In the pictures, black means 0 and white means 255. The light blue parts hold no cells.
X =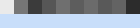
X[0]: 234
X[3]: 86
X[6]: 107

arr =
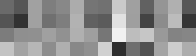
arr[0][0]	106
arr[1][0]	84
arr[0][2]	161
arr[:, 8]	[202, 225, 241, 46]
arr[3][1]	163
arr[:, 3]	[126, 112, 160, 141]
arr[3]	[195, 163, 182, 141, 175, 136, 144, 209, 46, 111, 81, 164, 205, 173]
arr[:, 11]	[149, 140, 153, 164]
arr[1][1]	50
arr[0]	[106, 86, 161, 126, 136, 172, 117, 113, 202, 160, 97, 149, 176, 87]
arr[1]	[84, 50, 161, 112, 126, 178, 97, 91, 225, 159, 67, 140, 188, 53]
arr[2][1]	143
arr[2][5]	176

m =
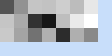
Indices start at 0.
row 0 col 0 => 84
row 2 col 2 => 114
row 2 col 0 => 201
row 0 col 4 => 206
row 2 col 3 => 176

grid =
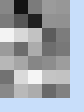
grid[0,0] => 135
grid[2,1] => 216
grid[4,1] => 166
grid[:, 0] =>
[135, 123, 243, 155, 183, 114, 136]
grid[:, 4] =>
[151, 145, 124, 120, 157, 194, 129]
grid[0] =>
[135, 19, 123, 155, 151]
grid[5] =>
[114, 218, 245, 196, 194]
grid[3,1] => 108
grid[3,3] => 110
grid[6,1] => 185
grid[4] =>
[183, 166, 134, 141, 157]

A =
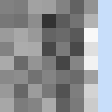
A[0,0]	129
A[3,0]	130
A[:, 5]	[98, 115, 89, 73, 133, 107, 126, 122]
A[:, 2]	[162, 141, 153, 170, 148, 114, 156, 132]
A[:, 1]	[125, 114, 168, 172, 106, 141, 103, 124]
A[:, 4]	[130, 91, 106, 123, 69, 115, 82, 96]
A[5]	[137, 141, 114, 132, 115, 107, 159]
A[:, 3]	[159, 50, 100, 72, 123, 132, 120, 171]
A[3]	[130, 172, 170, 72, 123, 73, 223]
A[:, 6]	[146, 178, 248, 223, 242, 159, 211, 203]
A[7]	[167, 124, 132, 171, 96, 122, 203]

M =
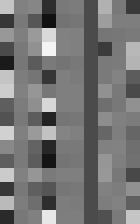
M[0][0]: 197
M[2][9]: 122
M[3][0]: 74
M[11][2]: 92
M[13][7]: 129
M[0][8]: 121
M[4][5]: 120
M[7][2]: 143
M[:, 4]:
[121, 115, 129, 130, 116, 127, 127, 127, 117, 132, 121, 116, 127, 118, 125, 126]
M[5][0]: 196
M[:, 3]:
[46, 17, 217, 244, 122, 54, 119, 215, 35, 194, 39, 20, 122, 85, 45, 231]
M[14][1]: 125
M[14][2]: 110
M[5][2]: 117
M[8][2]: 92
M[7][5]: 127
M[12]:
[203, 129, 150, 122, 127, 127, 75, 152, 120, 72]
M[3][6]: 75
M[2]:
[152, 127, 154, 217, 129, 128, 75, 118, 119, 122]
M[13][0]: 55
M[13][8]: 125
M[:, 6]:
[75, 75, 75, 75, 75, 75, 75, 75, 75, 75, 75, 75, 75, 75, 75, 75]
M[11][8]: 127
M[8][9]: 124
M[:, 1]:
[129, 121, 127, 121, 119, 125, 129, 124, 121, 128, 122, 122, 129, 120, 125, 120]
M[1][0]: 54
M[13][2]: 95
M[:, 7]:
[177, 157, 118, 59, 122, 122, 145, 111, 141, 102, 129, 150, 152, 129, 125, 80]
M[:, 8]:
[121, 126, 119, 122, 123, 131, 121, 120, 128, 126, 130, 127, 120, 125, 130, 122]

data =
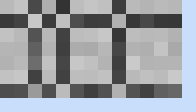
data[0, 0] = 185
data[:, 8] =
[61, 177, 54, 70, 62, 67, 177]
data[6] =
[77, 80, 154, 79, 187, 83, 63, 81, 177, 83, 65, 96, 103]
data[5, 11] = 187
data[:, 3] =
[175, 59, 184, 179, 194, 186, 79]
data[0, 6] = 197
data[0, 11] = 186
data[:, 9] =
[186, 55, 189, 178, 202, 185, 83]
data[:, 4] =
[51, 192, 65, 63, 70, 65, 187]
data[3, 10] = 175
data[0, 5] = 189
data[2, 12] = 178
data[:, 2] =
[73, 200, 83, 96, 109, 65, 154]
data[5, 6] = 188
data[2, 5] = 189

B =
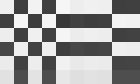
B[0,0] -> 239
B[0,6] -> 240
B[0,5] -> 237
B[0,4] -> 246
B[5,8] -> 78
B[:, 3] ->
[63, 244, 65, 238, 66, 77]
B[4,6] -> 236
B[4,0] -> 235
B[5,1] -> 77
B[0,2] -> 242
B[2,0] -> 237
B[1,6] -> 61
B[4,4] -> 241
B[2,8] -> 64
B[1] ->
[63, 245, 61, 244, 56, 65, 61, 63, 243, 242]
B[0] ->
[239, 62, 242, 63, 246, 237, 240, 239, 63, 64]
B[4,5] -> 233

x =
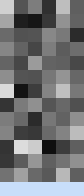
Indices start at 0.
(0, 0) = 208
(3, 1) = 99
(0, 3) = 48
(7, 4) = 104
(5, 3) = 119
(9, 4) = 131
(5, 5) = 103
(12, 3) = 89
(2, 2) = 84
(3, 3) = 125
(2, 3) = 136
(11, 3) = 96
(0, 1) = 84
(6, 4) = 192
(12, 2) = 105
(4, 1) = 71
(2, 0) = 106
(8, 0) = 124
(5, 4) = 148
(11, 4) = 115
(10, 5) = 95
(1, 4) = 146
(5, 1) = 84
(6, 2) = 61
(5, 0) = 142

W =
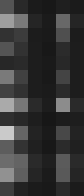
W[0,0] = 84
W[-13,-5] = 122
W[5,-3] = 25
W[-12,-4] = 28
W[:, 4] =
[31, 104, 79, 43, 40, 68, 43, 140, 28, 72, 43, 91, 89, 42]
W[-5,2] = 35
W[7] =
[170, 119, 42, 29, 140, 42]
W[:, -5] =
[41, 122, 60, 50, 42, 65, 50, 119, 40, 101, 51, 100, 95, 34]
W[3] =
[84, 50, 29, 24, 43, 29]
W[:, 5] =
[27, 37, 28, 29, 29, 29, 29, 42, 30, 35, 32, 42, 37, 27]
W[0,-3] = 24
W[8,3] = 23
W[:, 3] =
[24, 27, 26, 24, 26, 25, 27, 29, 23, 26, 24, 31, 27, 25]
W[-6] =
[47, 40, 30, 23, 28, 30]
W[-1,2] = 27
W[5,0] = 122

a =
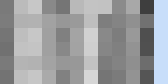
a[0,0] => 122
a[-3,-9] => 196
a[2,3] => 160
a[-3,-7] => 136
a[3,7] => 134
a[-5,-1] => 113
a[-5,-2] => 144
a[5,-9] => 198
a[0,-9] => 199
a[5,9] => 147
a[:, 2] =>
[199, 178, 199, 196, 178, 198]
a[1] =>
[124, 177, 178, 162, 151, 154, 190, 126, 132, 144, 113]
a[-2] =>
[122, 180, 178, 163, 151, 152, 194, 124, 131, 143, 109]
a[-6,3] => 137
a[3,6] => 207
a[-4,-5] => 209
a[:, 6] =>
[195, 190, 209, 207, 194, 214]
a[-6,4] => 117
